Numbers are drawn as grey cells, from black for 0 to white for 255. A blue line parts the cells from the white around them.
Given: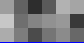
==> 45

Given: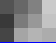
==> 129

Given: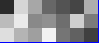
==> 167

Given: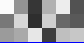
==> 54

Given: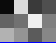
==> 58

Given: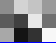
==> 196

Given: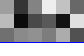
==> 131

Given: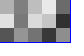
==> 190

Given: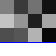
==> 114
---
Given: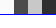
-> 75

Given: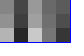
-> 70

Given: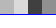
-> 218

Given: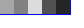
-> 129

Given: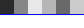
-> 134

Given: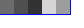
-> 79

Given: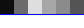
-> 107

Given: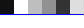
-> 255

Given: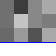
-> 60
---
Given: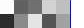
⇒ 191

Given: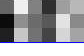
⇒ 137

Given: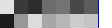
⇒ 92

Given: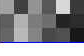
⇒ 44

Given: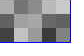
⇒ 97

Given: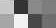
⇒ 125

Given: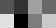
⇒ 104
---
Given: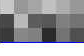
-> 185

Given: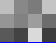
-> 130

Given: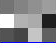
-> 178

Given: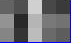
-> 40

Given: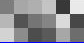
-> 83

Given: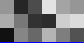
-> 120

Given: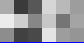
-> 206

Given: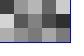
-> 88

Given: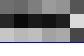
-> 10
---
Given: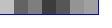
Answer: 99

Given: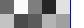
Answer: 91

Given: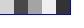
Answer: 164

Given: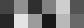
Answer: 47

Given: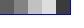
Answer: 131

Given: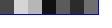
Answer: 71

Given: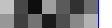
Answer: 49
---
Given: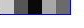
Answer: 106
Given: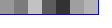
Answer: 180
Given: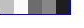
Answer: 30
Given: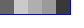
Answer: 56
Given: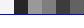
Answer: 98
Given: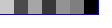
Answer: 0
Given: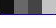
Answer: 195
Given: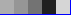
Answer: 214
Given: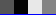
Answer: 132
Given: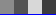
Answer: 61
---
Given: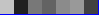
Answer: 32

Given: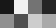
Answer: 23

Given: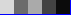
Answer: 11

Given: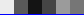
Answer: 20

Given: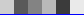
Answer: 59

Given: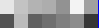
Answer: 55

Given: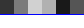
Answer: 25

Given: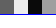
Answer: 10
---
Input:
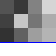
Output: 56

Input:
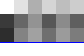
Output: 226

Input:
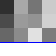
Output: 168

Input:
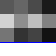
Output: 102

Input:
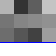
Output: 51

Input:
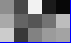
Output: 72

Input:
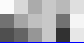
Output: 216
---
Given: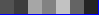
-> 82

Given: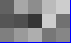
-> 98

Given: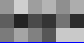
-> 151

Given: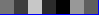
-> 117

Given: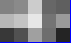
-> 130

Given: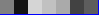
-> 128
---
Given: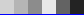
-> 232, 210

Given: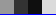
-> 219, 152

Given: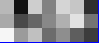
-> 246, 226

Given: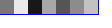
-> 233, 194

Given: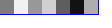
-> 241, 208

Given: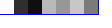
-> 252, 199

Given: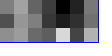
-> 216, 178

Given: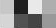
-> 233, 213

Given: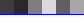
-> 218, 168
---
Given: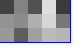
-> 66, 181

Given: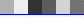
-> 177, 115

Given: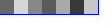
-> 102, 200

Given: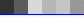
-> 50, 152

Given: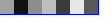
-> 161, 88

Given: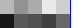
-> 184, 104

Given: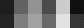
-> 30, 54

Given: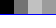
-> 1, 156
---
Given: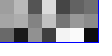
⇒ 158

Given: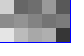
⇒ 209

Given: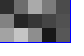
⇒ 46

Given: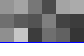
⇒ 149

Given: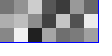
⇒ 117

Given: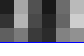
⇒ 31

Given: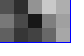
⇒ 81
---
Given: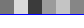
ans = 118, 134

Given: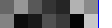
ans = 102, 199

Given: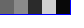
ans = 103, 8

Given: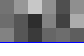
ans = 115, 94

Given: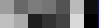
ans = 157, 1

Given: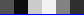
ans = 81, 47

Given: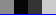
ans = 139, 204

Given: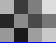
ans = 180, 201
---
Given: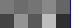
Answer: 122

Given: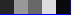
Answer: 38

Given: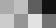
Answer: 171

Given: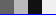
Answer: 99

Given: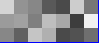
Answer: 212

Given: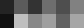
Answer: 36
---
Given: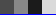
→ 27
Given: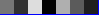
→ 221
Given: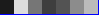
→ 118
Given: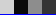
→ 141
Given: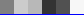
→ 184
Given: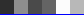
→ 74
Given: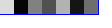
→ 129
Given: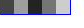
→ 35
